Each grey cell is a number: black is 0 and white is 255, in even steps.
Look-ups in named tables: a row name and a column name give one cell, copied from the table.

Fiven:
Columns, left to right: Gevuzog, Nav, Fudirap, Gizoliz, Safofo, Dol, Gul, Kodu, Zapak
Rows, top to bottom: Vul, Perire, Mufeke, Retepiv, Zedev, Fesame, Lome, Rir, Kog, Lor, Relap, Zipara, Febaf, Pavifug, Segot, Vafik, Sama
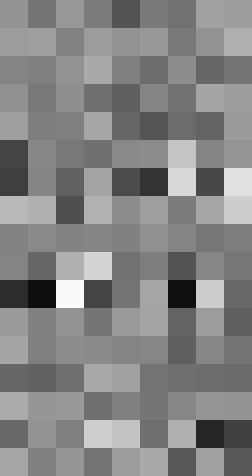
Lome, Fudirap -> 97
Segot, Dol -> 117
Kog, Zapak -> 126
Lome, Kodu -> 72
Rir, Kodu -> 165
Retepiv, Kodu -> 164
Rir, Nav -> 176
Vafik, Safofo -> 194
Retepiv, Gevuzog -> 144
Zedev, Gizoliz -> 166
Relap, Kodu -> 205
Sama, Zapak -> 88
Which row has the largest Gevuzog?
Rir

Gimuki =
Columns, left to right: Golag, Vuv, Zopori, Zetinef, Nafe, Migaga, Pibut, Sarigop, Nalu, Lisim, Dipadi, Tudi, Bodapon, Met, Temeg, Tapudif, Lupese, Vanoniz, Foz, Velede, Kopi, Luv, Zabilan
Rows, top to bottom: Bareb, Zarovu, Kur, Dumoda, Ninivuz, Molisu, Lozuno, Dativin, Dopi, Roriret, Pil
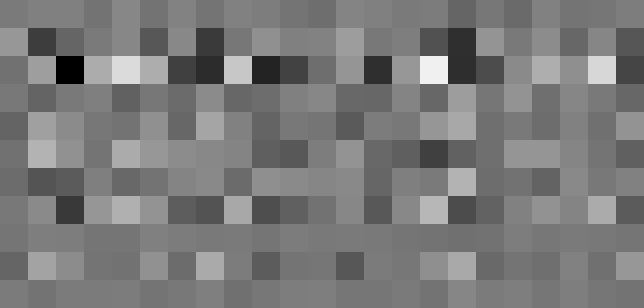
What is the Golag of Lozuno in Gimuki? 108
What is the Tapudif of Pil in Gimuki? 115
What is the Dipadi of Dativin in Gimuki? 96
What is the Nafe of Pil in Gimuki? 124
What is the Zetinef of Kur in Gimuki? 172
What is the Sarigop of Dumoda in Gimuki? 139
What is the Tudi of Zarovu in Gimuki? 130
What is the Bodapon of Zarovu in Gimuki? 157
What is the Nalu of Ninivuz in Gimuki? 129
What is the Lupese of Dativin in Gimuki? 76
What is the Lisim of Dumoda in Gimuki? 109
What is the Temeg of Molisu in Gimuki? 95
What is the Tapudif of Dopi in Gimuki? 115
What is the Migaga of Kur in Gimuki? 173
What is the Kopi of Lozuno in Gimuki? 137

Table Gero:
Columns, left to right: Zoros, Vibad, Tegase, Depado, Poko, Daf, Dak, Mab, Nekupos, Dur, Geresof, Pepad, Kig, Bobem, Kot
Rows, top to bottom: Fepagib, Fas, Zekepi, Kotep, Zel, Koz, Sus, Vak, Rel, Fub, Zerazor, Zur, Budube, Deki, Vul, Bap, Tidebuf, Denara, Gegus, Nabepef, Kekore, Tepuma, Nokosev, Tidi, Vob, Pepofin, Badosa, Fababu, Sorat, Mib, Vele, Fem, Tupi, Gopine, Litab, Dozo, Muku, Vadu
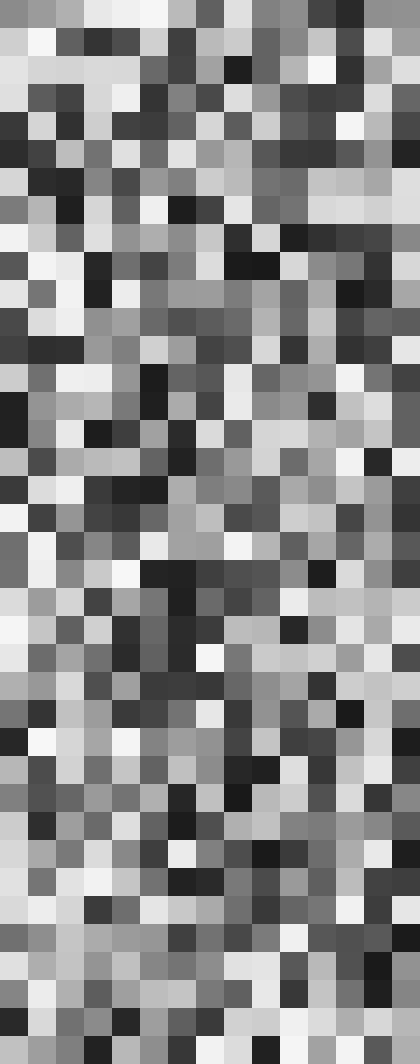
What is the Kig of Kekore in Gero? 218
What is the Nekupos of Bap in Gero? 97
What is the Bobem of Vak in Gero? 208
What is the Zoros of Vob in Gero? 176
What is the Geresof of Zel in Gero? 94
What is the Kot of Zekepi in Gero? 222
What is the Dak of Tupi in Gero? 200
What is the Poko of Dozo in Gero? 159
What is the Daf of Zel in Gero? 60
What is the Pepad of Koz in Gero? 55
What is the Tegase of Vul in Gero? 171
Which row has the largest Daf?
Fepagib

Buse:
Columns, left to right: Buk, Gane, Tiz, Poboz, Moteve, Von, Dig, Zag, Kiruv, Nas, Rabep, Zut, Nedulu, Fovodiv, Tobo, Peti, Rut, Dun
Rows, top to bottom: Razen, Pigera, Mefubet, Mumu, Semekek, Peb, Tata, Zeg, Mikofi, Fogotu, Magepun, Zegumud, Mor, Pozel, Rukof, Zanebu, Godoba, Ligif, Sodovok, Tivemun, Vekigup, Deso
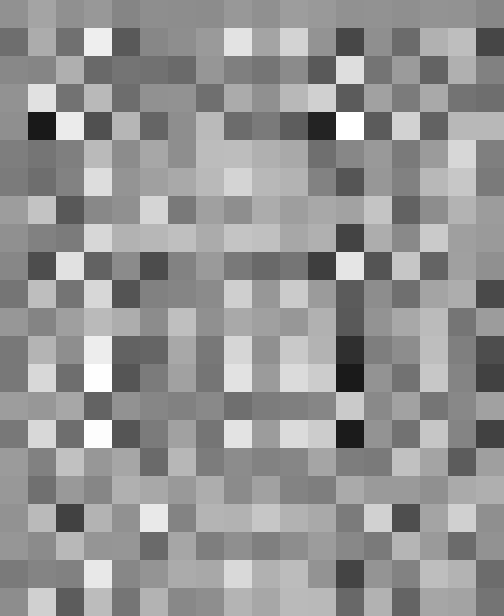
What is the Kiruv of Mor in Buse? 214
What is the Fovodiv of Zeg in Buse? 196
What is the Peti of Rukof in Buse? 117
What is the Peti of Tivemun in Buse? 154
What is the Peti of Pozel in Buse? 199
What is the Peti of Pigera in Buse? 177
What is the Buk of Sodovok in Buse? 146
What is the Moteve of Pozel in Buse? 85
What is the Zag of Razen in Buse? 140
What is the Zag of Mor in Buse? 120
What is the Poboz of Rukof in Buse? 99
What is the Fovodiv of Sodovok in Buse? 209
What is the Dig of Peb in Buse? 142
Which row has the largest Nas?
Sodovok

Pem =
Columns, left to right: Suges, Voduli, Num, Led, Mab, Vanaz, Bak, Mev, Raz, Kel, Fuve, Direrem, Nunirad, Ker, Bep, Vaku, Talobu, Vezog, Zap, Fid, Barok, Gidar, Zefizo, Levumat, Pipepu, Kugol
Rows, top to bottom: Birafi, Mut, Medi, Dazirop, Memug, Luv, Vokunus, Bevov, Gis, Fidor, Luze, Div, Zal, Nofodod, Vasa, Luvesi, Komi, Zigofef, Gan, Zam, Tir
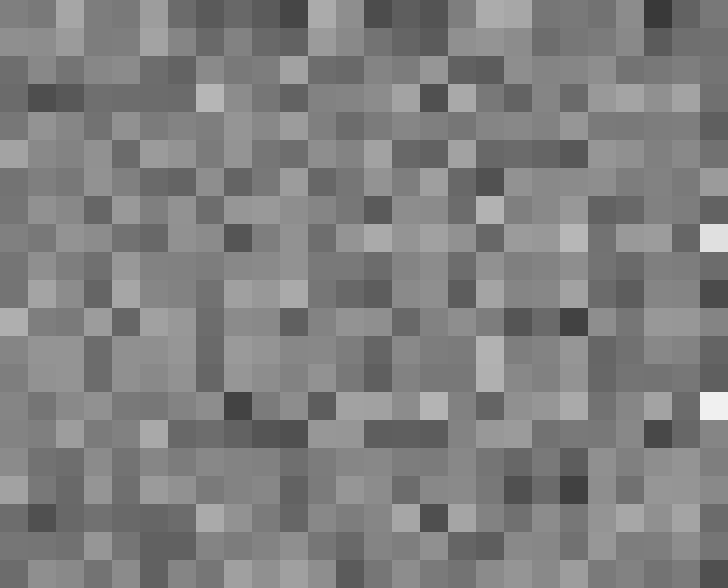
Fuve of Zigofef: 98
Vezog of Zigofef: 120
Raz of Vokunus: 100
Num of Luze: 140
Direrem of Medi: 109
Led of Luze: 101
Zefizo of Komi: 128
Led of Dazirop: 111
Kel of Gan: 123
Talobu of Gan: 165
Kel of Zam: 131
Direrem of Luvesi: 151
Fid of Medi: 132
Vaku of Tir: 122
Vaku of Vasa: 180
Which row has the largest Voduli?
Luze

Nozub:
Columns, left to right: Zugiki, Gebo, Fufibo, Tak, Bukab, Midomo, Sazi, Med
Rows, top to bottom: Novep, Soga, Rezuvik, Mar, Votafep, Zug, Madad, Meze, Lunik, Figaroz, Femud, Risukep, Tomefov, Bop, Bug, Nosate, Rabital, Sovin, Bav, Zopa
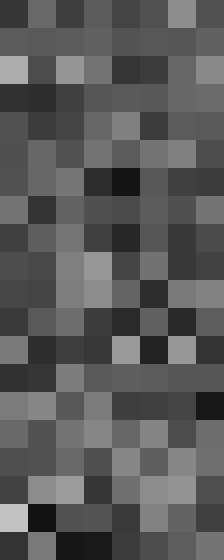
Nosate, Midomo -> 133
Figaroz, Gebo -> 72
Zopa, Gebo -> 121
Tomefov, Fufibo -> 62
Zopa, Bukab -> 60
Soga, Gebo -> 89
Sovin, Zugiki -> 67
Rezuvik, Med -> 137
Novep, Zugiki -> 54
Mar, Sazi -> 103
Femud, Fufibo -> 125
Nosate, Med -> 108
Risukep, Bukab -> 42
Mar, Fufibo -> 65
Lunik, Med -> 75
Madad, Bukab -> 20
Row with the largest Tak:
Figaroz

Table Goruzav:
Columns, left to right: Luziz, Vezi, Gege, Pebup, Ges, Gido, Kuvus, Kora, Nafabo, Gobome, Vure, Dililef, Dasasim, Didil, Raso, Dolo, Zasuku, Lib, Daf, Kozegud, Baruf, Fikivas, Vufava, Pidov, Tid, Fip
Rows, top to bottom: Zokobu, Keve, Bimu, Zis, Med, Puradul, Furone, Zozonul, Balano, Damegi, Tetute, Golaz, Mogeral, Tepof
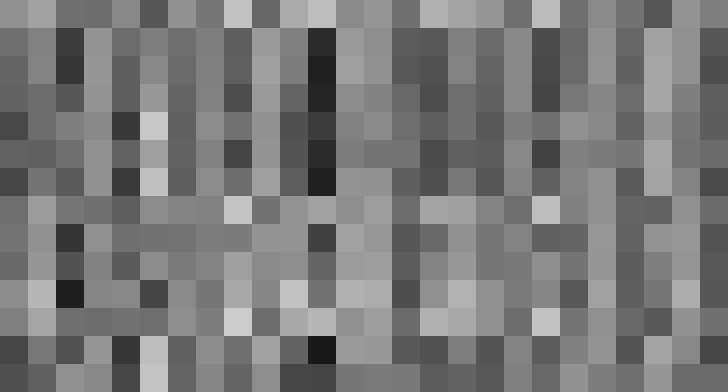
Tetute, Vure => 194
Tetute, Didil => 171
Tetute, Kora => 119
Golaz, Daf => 109
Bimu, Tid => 144
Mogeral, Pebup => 150
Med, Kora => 140
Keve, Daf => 136
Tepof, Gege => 144
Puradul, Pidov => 165
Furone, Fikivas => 144
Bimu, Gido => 136
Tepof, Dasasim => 118
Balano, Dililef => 64
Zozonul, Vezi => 155
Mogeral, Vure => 99

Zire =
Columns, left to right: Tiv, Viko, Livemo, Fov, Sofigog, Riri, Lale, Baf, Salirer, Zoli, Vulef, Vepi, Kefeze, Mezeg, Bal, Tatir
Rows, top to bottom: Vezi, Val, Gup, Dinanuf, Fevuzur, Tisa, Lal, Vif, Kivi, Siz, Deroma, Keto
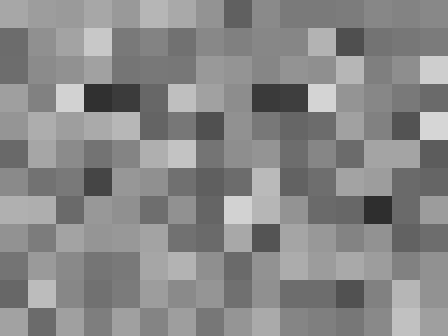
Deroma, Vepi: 109
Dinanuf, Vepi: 212
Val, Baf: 136
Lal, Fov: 69
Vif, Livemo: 106
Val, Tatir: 123
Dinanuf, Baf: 161
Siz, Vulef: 172
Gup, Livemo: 145
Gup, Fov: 161
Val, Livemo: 163
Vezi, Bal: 131
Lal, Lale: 112
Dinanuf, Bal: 121

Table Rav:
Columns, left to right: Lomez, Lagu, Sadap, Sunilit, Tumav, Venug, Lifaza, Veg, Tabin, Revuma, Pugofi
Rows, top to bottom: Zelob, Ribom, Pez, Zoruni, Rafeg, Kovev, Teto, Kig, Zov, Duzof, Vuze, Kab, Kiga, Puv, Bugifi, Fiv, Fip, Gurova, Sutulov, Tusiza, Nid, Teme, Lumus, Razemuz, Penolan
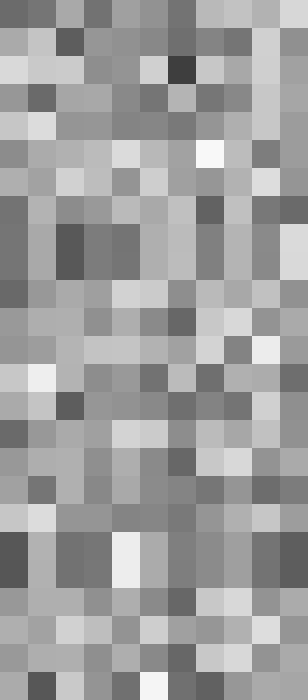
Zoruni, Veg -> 118
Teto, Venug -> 206
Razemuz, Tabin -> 216
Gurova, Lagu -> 117
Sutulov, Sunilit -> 149
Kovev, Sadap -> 177
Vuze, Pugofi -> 145
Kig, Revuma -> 120
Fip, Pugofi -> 170
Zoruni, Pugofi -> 166
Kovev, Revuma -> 125
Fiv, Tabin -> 167
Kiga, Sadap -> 180

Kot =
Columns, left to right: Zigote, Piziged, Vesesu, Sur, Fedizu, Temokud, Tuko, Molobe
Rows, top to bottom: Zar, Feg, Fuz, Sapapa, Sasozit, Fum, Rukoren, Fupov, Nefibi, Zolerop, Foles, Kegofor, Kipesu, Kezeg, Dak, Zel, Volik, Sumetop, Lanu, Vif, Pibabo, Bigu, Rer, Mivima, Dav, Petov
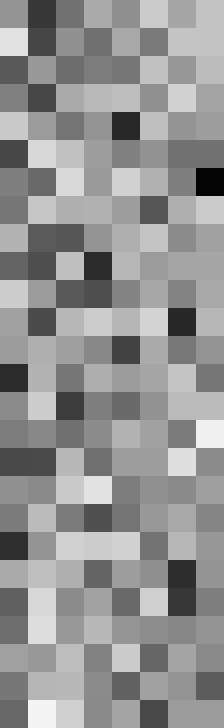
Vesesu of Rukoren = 217
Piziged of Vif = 148
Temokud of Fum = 146
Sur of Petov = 138
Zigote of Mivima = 160
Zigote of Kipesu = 156
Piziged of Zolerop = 78
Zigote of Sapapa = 128
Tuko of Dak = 186
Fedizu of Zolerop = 183
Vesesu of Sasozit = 116
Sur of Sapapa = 185
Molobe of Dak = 187
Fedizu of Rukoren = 210
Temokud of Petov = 72
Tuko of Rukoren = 127
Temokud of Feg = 122
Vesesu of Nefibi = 86
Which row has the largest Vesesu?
Rukoren

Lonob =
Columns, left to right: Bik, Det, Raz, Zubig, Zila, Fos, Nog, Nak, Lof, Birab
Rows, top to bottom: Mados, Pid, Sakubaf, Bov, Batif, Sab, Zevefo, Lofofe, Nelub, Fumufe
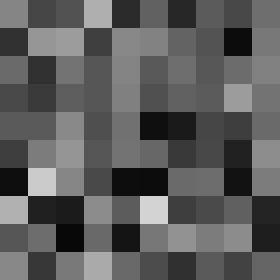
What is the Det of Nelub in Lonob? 109
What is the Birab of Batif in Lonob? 106
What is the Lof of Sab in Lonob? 33
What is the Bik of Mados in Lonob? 133
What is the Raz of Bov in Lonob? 94
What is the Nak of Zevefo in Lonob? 109
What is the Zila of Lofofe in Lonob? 92
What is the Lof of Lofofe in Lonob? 96
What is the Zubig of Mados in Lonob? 175
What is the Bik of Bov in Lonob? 73
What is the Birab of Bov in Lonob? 115
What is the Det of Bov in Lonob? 58
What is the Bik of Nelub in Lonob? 86
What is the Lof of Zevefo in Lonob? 18
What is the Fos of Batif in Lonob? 15
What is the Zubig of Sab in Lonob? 86
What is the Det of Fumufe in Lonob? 55
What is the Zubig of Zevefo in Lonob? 73
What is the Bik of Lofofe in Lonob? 177

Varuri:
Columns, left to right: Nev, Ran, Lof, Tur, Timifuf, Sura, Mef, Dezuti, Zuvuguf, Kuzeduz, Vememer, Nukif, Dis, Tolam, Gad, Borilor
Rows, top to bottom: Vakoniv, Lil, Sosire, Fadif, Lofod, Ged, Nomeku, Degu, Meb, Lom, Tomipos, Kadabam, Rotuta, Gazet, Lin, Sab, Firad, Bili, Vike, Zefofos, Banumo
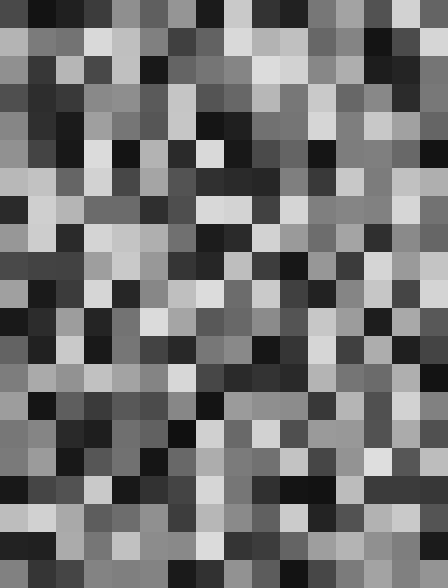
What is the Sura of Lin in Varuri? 75
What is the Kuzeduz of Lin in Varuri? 143
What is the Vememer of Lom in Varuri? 23
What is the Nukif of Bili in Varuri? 18
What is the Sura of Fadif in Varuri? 90
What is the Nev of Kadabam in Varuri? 25
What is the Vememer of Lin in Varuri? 140
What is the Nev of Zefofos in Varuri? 34
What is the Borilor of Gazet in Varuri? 19
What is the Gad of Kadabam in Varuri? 169
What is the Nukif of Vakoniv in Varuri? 119
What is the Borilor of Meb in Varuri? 102
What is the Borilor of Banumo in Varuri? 148
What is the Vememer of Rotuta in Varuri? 53
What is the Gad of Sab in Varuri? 171
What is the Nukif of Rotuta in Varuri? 214
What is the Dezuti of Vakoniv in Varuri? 27

